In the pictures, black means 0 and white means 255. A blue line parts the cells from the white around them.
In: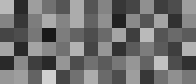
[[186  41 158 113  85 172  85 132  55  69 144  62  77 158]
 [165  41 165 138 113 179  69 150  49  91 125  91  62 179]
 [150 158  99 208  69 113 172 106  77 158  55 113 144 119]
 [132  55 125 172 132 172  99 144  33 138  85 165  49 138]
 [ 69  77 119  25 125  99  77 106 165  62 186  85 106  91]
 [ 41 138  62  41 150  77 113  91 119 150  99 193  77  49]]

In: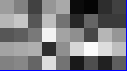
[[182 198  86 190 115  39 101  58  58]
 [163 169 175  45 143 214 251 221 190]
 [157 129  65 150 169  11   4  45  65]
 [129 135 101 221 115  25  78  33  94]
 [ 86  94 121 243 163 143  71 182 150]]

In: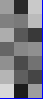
[[216  28 158]
 [181  95  69]
 [173  88  57]
 [158  41 201]
 [144  75 114]
 [128 122 187]
 [101 136 144]]

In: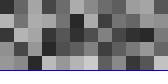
[[180 115 172 165 115  41 172  63 115 102 151 144]
 [151 137  41 186 151 180 202  94 137  55  86 194]
 [144  71 151  41  79  94 129  63  94 121 151 102]
 [ 55 180 165  55  86  49  79 129  71  49  41 121]
 [ 49 102 165  71 108 172 137 108  94 157 165  86]]

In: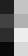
[[ 66 177]
 [ 45 237]
 [ 31 196]
 [  9 216]]

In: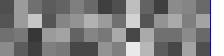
[[139  92  63 127 120  71  71 147 127 233 183  92  71 163  79]
 [112 120  55 155 163  99 133 120 170  71 170 112 112 139 105]
 [ 85 155 198  85 133 147 177 155 112 211  85 147 170 127 163]
 [ 79 155 112  92  99 127 105  63  79 190  99  63 139 133 105]]

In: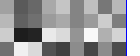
[[205  29  35 233 218 148 248 176 212]
 [184  97 112 155 169 132 155 205 126]
 [161  90 104 169 197 132 191 119 184]
 [112 240 218  82  64 140  70 140  76]]

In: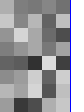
[[199 134 183  99 191]
 [183 162 213  84 191]
 [175 126 120 134 113]
 [156  57  77 175 199]
 [148 213 168 107  77]
 [140 156 206  99 206]
 [126 148 168 120 162]
 [ 99  92  49 220  63]]
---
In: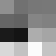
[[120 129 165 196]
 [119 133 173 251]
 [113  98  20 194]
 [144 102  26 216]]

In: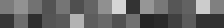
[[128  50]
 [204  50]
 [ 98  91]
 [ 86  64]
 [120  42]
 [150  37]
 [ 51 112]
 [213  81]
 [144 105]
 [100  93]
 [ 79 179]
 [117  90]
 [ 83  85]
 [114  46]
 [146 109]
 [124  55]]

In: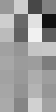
[[129  17  92 199 125 158 150 162]
 [ 71 225 241 197 157 173 180 209]
 [206 105  97 149 155 153 147 133]
 [152 206 187 161 167 162 166 170]]

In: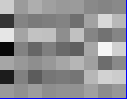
[[137 184 133 209 137 204 151]
 [132 217 114 246 109 210 140]
 [137 162 133 167 160 183 160]
 [155 111 193  95 182 117 146]
 [153 131 142 105 166 122 146]
 [160 126 192 127 152 118 142]
 [174 122 194 102 142  92 157]
 [155 132 164 130 152 129 144]
 [205  52 230   8 166  28 154]]

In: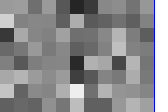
[[151 130  93 124 117 121 133 160]
 [115  95 125 130 181 172 145 180]
 [141 113 181 191  71 121 148 152]
 [136  98 136 130 167 132 180  96]
 [ 58  90 113 105 177  88 112  96]
 [ 37 173 111  95  41  63 238 189]
 [ 87  95 161 136 134 155 175 118]
 [154 134 129 122 133 140 133 144]
 [111 135 134 153 126 155 138  99]
 [157 130 169 119  88 180  99 104]
 [154 208  56 105 128 168 196  96]]

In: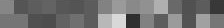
[[ 56 118]
 [ 92 161]
 [ 81  83]
 [105 155]
 [175  93]
 [145 129]
 [137  47]
 [154 216]
 [130 184]
 [ 92  92]
 [ 84 112]
 [ 87  98]
 [ 99  77]
 [ 93  80]
 [ 85 117]
 [134 117]]

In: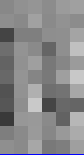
[[160 140 164 192 155 200 167 101 183 171 159]
 [155 146 143 143 134 159 115 104  98 153 126]
 [140 138 142 101 120 121 111  69 138 135 121]
 [149 161 127 138 159 133 176 201 153 154 167]
 [145 137 127 147 145 148 146 142 151 138 138]
 [136 142  68 110  99 104  82  86  57 126 143]]

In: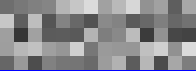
[[167 114  67 219 125]
 [ 94 103  71 145 167]
 [161 127 146 208  75]
 [146 104  59 192 183]
 [215  91 188 150  92]
 [185 131 137 151 178]
 [161 138 126 154 156]
 [219  82 180 119 106]
 [198 104  89 207 117]
 [181 131  92 150 118]
 [133  85  91 159 129]
 [128 190 161 193  77]
 [120  94  54 183 153]
 [110 199 159 158 102]]
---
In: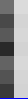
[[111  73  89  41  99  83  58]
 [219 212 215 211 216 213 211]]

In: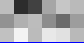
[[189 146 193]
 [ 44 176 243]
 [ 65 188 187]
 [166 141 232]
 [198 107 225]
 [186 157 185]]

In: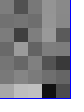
[[125 113 124 105 117 121 167]
 [ 81 116  63 155 103 133 189]
 [120 110 126  99 128 123 192]
 [148 149 153 126  83 111  17]
 [137 136  90 124  57 101  76]]

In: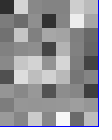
[[ 46 124 113 129 137  80 149 125 154]
 [212 107 197 138 198 221 136 150 134]
 [136 143 128 142 211 190 152 149 203]
 [131  49 167  68 147 209  82 150 136]
 [131 133 163 179 214 185 141 151 247]
 [206 237 127 129 125 118 134 158 106]
 [187 166 104 101  67 132  62 150 189]]

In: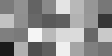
[[123 194 127  26]
 [145 143 122 176]
 [ 99 104 245  78]
 [137  90 185  95]
 [228  95 218 239]
 [184 178 219 165]
 [150 152 103 127]
 [119  54 201 115]]

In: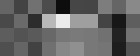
[[101  73  93  79]
 [ 67 106  83 101]
 [113  44  90  66]
 [ 76 184 104 112]
 [ 13 235 119 135]
 [ 70 159 122 144]
 [ 69 159 120 120]
 [125  68 113 117]
 [101  23  34  29]
 [137  94 115  83]]

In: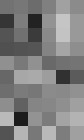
[[114  53  84  80 144 103 110 142 186  83]
 [119 125 113  83 121 167 123  97  28 181]
 [108  34  59  85 145 170 119 133 147 120]
 [128 147 138 132 105 157 139 135 123 185]
 [161 197 195 165 113  49 137 143 164 125]
 [139 153 153 142 116  91 145 160 179 160]]

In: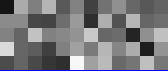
[[ 21 139 130 218  76]
 [171 139 101 102 101]
 [127  71 194  93  73]
 [181  68 129  64  54]
 [ 89 110 136 128  47]
 [130 154 147 161 248]
 [ 65  47 201 122 160]
 [114 174 103 182 186]
 [144  82 108 133 105]
 [103 182  36 172 117]
 [ 88 102 144  29 191]
 [ 99 110 192 147 119]]
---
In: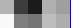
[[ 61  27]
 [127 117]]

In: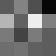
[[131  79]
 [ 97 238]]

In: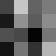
[[198  99]
 [145  92]]

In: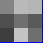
[[185 181]
 [112  90]]

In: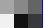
[[136 100]
 [ 18  57]]

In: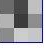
[[ 71 192]
 [ 59 141]]

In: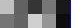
[[ 98  53]
 [100 208]]

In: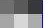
[[ 90  56]
 [215 172]]
